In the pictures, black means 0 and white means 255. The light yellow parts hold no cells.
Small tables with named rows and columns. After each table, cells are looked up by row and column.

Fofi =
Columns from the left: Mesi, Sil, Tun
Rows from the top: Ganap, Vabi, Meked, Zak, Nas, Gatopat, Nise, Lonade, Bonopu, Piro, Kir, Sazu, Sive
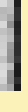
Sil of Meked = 168
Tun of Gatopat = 50
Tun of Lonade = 46
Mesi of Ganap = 218
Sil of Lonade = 149
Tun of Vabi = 48
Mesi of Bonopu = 193
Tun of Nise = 45
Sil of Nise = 156
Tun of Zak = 33
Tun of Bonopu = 56
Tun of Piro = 30
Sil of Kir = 142
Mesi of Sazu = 210
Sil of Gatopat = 187
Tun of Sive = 25
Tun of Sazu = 47
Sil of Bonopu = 145
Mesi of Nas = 193
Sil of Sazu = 138

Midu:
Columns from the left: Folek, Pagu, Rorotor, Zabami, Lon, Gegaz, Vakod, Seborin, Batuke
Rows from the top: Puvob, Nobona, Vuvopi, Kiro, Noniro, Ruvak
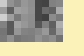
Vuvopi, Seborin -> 140
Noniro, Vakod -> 153
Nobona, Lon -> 144
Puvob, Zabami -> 151
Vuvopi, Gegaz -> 71
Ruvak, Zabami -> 123
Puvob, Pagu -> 146
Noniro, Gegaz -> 136

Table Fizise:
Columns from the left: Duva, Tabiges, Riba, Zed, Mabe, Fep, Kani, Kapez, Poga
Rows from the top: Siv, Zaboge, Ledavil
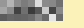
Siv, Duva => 151
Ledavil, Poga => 107
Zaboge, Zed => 112
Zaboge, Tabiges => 140
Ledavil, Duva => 92
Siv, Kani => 139
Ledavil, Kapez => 228
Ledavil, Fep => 135
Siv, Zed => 124
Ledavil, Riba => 99
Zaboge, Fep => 87
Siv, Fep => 221
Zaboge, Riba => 66
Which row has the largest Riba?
Siv

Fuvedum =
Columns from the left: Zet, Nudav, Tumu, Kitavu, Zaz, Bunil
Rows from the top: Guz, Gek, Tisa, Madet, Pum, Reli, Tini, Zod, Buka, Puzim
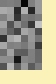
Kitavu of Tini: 121
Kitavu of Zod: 92
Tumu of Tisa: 52
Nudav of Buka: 140
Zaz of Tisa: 116
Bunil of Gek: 153
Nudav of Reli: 165
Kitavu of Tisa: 122
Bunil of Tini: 59
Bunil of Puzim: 125
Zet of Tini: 167
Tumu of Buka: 22
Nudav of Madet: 84
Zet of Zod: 110
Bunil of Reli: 117
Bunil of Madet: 195
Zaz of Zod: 128
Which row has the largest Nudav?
Puzim

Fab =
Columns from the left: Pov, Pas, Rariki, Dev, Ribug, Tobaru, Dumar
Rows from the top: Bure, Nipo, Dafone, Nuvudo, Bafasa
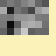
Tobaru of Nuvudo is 166
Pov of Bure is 103
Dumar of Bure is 84
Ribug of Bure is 145
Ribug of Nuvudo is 174
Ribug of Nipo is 69
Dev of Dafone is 149

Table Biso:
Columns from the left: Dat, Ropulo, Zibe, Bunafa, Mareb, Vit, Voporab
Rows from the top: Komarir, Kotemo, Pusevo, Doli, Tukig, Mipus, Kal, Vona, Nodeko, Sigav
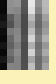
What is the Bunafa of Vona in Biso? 77
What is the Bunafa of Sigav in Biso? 80
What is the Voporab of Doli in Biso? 144
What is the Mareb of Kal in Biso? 175
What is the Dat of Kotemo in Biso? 8
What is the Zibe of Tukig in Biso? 134
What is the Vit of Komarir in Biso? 143
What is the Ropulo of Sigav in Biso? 132
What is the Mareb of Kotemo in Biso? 222
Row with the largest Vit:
Komarir

